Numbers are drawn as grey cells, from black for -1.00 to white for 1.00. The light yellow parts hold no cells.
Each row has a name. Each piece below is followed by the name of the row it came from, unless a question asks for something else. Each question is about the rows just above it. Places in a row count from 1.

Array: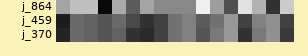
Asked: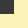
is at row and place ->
j_370, 17
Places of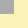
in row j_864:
5

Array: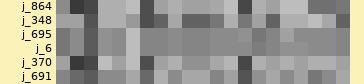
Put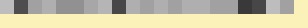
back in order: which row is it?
j_370
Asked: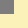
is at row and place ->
j_6, 15
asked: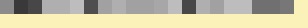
j_864
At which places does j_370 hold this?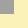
1 5 8 16 18 21
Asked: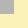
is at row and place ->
j_370, 13
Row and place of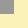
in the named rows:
j_348, 6

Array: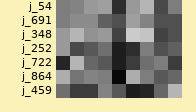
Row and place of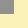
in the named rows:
j_348, 3
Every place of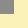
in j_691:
2 3
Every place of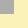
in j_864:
1 6
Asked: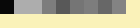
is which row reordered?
j_864
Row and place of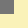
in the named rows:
j_864, 2
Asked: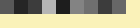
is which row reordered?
j_459

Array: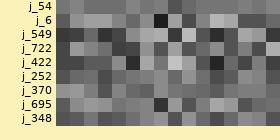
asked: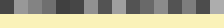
j_722
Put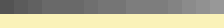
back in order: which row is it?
j_370
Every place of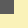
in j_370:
12
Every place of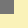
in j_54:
1 7 11 12 13 15
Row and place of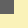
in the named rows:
j_370, 7

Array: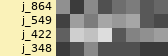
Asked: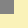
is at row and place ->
j_422, 6
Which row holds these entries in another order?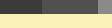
j_348
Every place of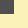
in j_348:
2 4 5 6

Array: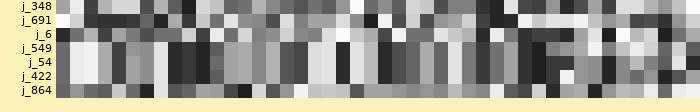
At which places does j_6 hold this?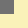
2 8 9 13 26 27 45
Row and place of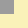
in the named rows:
j_864, 12
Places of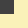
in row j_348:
3 35 40

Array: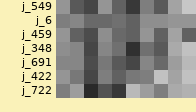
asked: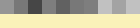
j_422
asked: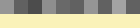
j_459
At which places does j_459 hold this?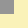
1 7
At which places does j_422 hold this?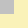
8 10
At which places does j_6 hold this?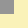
9 10
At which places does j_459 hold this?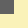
2 6 8 10
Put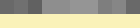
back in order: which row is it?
j_6

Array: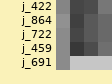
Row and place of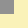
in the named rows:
j_864, 1
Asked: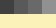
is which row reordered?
j_864
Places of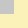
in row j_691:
2 3 4

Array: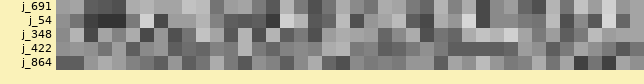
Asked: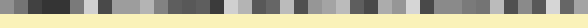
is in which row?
j_54
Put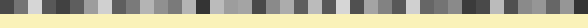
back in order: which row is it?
j_54
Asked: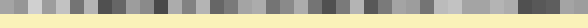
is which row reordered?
j_691
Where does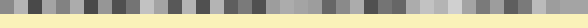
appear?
j_348
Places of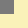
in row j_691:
15 18 26
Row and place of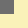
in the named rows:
j_422, 10

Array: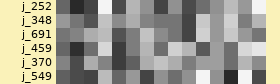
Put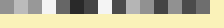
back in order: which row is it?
j_252
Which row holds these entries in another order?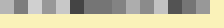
j_348
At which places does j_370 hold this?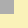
3 7 9
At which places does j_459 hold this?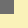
3 8 13

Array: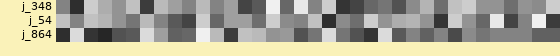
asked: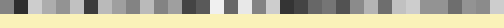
j_348
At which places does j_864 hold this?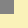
26 28 32 33 34
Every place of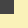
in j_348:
14 22
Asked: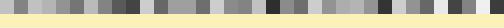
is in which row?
j_54
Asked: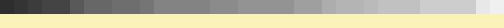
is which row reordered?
j_54
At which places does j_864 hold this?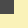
29

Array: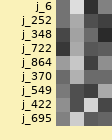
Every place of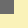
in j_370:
1 3 4
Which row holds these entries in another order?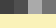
j_252
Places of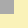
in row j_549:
4
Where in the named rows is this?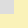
j_6, 2

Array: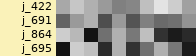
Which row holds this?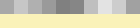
j_422
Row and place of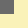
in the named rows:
j_691, 8
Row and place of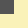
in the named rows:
j_691, 6
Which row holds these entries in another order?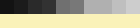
j_695
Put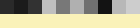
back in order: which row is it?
j_864
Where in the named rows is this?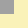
j_422, 10

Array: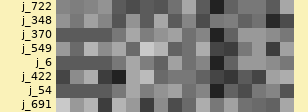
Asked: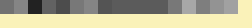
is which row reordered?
j_54
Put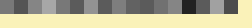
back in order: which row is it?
j_54
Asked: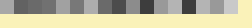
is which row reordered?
j_691
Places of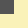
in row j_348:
5

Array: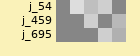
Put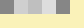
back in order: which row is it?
j_54
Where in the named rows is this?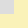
j_54, 2
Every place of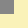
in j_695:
1 2 3
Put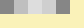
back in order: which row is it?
j_54
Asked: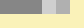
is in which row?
j_695
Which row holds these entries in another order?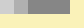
j_695

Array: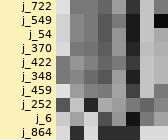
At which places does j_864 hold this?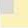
1 3 7 8
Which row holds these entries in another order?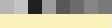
j_348
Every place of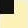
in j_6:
6
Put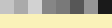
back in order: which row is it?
j_54
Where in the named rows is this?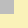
j_370, 7
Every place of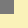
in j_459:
4 8
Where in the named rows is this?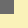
j_348, 3

